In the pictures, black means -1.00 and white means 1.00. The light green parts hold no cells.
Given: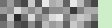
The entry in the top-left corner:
-0.11
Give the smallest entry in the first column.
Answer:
-0.33
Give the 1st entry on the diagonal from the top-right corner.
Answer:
-0.44
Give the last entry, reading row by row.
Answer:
-0.44
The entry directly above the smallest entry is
0.70
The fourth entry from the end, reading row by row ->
0.58
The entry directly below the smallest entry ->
-0.33
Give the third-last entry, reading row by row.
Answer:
0.35
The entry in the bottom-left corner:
-0.11
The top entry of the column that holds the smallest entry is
-0.22
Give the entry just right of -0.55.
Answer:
0.01
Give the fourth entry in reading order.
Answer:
-0.44
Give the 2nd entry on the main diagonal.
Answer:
0.11
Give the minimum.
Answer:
-0.66
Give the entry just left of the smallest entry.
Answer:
0.58

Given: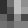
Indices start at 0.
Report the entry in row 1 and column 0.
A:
-0.63
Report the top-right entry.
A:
0.12
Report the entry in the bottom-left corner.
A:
-0.11
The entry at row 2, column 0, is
-0.21
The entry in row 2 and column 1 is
-0.53

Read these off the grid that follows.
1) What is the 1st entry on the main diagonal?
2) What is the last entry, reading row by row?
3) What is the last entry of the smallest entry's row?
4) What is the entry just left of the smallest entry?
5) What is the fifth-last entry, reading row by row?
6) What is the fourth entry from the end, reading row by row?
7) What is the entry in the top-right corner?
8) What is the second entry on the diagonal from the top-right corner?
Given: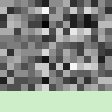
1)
0.23
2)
0.10
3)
0.46
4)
-0.49
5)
-0.38
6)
0.23
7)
-0.25
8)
-0.02

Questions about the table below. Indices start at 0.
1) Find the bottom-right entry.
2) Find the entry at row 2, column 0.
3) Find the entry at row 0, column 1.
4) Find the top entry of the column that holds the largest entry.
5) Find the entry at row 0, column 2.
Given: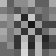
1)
-0.03
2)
0.32
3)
-0.25
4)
0.10
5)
0.10

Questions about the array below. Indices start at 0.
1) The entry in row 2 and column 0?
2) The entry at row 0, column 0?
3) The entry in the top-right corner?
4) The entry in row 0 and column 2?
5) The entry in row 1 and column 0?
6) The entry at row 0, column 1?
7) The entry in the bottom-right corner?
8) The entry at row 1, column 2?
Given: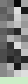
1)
-0.15
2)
-0.04
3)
0.30
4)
-0.94
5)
-0.27
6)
-0.15
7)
0.74
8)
0.74

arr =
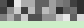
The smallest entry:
-0.73
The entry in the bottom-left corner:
-0.01
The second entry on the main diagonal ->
0.12
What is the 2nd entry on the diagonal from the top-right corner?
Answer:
-0.11
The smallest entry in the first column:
-0.50
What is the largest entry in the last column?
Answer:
0.72
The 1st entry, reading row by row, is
-0.37
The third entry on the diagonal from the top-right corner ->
0.83
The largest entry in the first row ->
0.83
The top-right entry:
-0.63
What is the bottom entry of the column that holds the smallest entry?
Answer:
0.35
